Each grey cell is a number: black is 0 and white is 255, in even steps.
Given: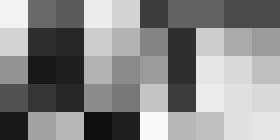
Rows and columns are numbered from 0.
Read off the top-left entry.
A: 242
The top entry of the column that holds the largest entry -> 60
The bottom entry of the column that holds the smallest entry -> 15
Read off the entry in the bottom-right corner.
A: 230
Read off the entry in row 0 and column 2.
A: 90
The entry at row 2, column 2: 30
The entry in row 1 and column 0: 211
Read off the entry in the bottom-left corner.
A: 23
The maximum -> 250
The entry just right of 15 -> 30
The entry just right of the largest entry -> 184
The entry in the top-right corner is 74
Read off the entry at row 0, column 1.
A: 105
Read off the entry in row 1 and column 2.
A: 38

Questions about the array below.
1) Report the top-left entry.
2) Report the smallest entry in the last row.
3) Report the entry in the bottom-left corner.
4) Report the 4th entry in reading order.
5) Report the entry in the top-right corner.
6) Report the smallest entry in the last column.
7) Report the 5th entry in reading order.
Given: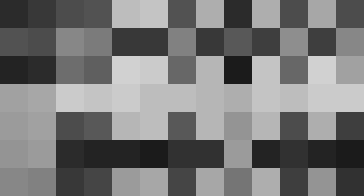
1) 43
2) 49
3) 135
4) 82
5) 76
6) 27
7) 189

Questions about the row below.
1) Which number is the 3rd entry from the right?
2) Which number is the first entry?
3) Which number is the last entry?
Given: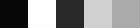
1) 40
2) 7
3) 170

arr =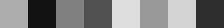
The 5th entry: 220
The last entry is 45
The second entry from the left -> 18
